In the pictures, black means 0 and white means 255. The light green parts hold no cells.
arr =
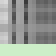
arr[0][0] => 210
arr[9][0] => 202
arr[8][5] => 159
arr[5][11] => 109
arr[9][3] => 84
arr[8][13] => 114
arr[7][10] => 141
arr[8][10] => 120
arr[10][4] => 163
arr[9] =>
[202, 207, 164, 84, 165, 160, 71, 144, 136, 107, 111, 103, 115, 103]
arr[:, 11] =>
[94, 108, 124, 104, 99, 109, 138, 138, 114, 103, 112]
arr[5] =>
[196, 201, 163, 93, 164, 159, 81, 145, 138, 113, 116, 109, 120, 109]
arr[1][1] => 201
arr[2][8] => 143
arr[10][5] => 159
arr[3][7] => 144
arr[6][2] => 158
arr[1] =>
[197, 201, 163, 92, 164, 159, 80, 145, 138, 112, 115, 108, 119, 108]
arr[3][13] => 104
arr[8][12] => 124
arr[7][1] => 171
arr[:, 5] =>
[161, 159, 158, 160, 160, 159, 156, 156, 159, 160, 159]
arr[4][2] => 165
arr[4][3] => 79
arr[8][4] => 163
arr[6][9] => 139
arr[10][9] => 116

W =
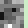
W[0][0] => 156
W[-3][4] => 162
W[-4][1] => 95
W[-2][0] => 126
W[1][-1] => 125
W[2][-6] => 125
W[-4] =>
[20, 95, 95, 125, 123, 125]
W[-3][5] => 155
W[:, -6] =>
[156, 124, 125, 20, 19, 126, 101]
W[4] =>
[19, 87, 94, 97, 162, 155]

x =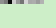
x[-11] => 143
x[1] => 121
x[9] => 156

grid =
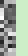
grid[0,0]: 50
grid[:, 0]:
[50, 104, 222, 232, 253, 89, 225, 51, 181, 82, 39, 83, 183, 84]
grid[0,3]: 189
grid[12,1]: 116
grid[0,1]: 182
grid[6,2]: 115
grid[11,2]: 35
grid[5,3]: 81
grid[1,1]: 154
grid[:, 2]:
[181, 57, 113, 100, 104, 55, 115, 185, 234, 45, 169, 35, 222, 186]
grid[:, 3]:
[189, 87, 96, 94, 115, 81, 129, 127, 226, 104, 140, 69, 197, 185]
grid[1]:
[104, 154, 57, 87]

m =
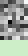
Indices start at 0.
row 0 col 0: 134
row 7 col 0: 102
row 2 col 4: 208
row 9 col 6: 149
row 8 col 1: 189
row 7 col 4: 88
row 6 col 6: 53
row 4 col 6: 229
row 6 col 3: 96
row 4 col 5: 56
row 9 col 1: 140
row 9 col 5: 117
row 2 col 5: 171
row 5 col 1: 205
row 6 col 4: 97
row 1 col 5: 87
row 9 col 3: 206
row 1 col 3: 152
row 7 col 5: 137
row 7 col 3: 177
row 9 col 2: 76

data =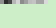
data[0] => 144
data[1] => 45
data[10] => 164
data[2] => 73

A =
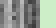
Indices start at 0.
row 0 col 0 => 148
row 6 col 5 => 179
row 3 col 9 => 110
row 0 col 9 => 134
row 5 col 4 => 117
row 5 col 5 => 172
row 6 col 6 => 105
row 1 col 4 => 122
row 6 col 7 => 77
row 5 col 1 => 155
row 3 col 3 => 154
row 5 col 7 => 116
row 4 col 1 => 153
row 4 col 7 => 122
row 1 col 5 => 170
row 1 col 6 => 91
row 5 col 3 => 139
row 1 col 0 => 111
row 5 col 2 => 166
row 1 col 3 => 89
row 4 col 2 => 184

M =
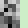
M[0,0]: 205
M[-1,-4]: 145
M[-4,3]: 158
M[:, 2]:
[195, 72, 152, 190, 52, 50, 5]
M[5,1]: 82
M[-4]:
[60, 178, 190, 158, 206]
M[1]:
[199, 152, 72, 85, 204]
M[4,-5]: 120
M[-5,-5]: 187

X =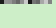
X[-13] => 27
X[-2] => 202
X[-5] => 116
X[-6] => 25

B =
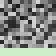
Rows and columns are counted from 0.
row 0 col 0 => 198
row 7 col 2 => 84
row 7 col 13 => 76
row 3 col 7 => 89
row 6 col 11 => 156
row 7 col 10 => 78
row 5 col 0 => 150
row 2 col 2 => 112
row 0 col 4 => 156
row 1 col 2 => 186
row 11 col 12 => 50
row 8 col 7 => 188
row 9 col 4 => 31
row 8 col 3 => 139
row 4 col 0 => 185
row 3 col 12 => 167
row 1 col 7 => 118
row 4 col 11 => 102
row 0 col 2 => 35
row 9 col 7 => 60
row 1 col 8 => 160
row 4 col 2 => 79
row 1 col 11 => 112
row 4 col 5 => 27
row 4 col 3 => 59
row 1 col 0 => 210
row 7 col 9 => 210
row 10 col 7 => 168
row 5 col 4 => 109
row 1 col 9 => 39
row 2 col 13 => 67
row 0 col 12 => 89
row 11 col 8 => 162
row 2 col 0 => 41
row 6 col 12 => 64
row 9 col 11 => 55
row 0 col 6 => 120

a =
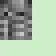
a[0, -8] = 50
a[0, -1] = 45
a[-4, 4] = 155
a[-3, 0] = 138
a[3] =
[115, 34, 166, 112, 63, 38, 92, 106]
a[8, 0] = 77
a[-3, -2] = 126
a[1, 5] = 154
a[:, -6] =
[101, 92, 85, 166, 95, 91, 67, 77, 54, 83]
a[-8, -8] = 110
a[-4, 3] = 119
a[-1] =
[113, 149, 83, 103, 126, 135, 118, 118]
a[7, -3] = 120
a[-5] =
[152, 172, 91, 81, 97, 90, 125, 160]
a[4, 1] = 103
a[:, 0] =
[50, 81, 110, 115, 80, 152, 83, 138, 77, 113]
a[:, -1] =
[45, 81, 115, 106, 79, 160, 87, 146, 83, 118]
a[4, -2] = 107
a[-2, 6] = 120
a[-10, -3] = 172
